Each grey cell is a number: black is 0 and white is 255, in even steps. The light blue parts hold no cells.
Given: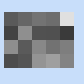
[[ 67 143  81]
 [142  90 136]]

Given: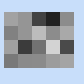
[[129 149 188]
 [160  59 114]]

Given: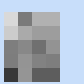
[[204 170 157]
 [126 136 112]]

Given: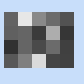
[[ 96 101  59]
 [ 49 101  74]]

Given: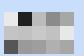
[[196 193 201]
 [ 86 154 158]]

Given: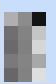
[[111 131 197]
 [106 128 214]]
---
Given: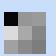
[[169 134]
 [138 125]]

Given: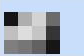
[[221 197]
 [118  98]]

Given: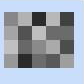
[[ 82 190]
 [104 138]]

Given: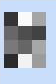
[[ 78  66]
 [102 167]]

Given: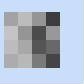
[[149  76]
 [168  85]]

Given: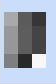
[[93 68]
 [93 67]]

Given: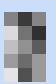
[[115  48]
 [145  92]]
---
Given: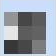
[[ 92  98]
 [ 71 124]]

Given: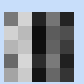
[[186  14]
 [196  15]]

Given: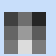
[[154  91]
 [220 123]]

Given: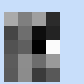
[[110  13]
 [ 95   1]]

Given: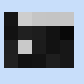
[[ 32  29]
 [201  28]]

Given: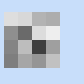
[[106 220]
 [189  62]]
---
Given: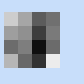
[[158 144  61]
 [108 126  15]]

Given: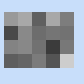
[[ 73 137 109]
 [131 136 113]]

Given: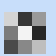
[[123 243  39]
 [ 74 136 190]]

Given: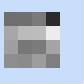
[[167 187 188]
 [159 119 123]]

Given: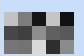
[[ 71  64 142]
 [118 115 217]]

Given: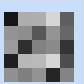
[[147 142  87]
 [155  47 129]]

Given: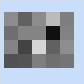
[[111 132 132]
 [132  67 213]]

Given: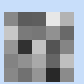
[[199 122 119]
 [150  49 194]]
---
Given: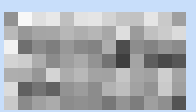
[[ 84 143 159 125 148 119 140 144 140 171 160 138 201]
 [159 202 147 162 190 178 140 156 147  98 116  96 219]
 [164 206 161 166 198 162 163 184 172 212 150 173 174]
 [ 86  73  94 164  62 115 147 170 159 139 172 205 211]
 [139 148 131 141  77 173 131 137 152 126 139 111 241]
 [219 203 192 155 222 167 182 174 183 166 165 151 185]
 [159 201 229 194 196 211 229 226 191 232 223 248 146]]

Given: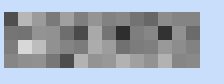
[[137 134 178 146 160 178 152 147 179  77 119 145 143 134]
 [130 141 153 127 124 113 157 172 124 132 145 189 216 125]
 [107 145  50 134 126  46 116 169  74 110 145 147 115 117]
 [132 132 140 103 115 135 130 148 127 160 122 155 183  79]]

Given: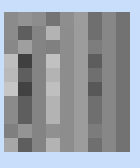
[[114 135 111 156 141 179 132  94 167]
 [114 135 124 156 141 144 132 148 127]
 [114 135 111 156 141 179 132  94 139]
 [114 135 111 156 141 179 132  94 139]
 [114 135  88 156 141 191 132  66 198]
 [114 135 111 156 141 179 132  94 185]
 [114 135  93 156 141 193 132  64 190]
 [114 135 125 156 141 128 132 159 136]
 [114 135 111 156 141 179 132  94 139]
 [114 135 111 156 142 116 141 147 139]]

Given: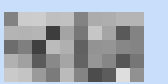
[[145 222  92  76 132 187 123 154 196 202]
 [118  86 134 150  99 165 137  91 161 177]
 [132 135 149 147  97 176 187  64 127 109]
 [131  89 165 198 119 164  61 181 179 180]
 [181 181 174 172 131 193 191 205 204 130]]

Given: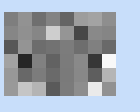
[[145 234 141 123  90 180 197 153]
 [181  94 136 122 106 124 104 152]
 [248  55 137 123  98 129  38 162]
 [105 128 110 124 114 109 148  87]
 [133 137  71 149 206 134 144 134]
 [142 163 157 100 131 111 146 126]]

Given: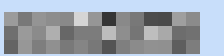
[[125  94 144 145 139 127  84 120 133 121 144 126 151 100]
 [113 109 169 190 117 142 189 124 124 103 175 139 154 111]
 [139 159  74  76 120 137  53 150 213 137 141 148 120 155]]

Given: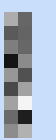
[[177 140]
 [ 30 106]
 [245 162]
 [162  73]
 [ 81 151]
 [139  20]
 [103 126]
 [100  90]
 [102 173]]
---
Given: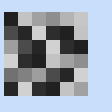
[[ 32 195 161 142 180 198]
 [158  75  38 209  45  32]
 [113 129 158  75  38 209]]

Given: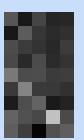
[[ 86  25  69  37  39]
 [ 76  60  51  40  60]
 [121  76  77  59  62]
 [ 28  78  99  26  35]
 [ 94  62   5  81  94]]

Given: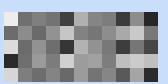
[[237 112 127 115  65 176 133 125  59 141  39]
 [220 108 146 110  54 178 146 120  61 118  70]
 [214 126 109 132 105 156 116 134  89 165  44]]

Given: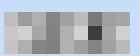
[[191 156 175 133 162 187 121 160 166]
 [197 175 133 128 177 159 132 161 184]]

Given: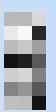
[[186 185 215]
 [187 199 159]
 [206 214 130]
 [192 189  18]]

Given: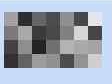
[[161  46 102  76 143  72 230]
 [ 67 143  35 112 179 169 163]]
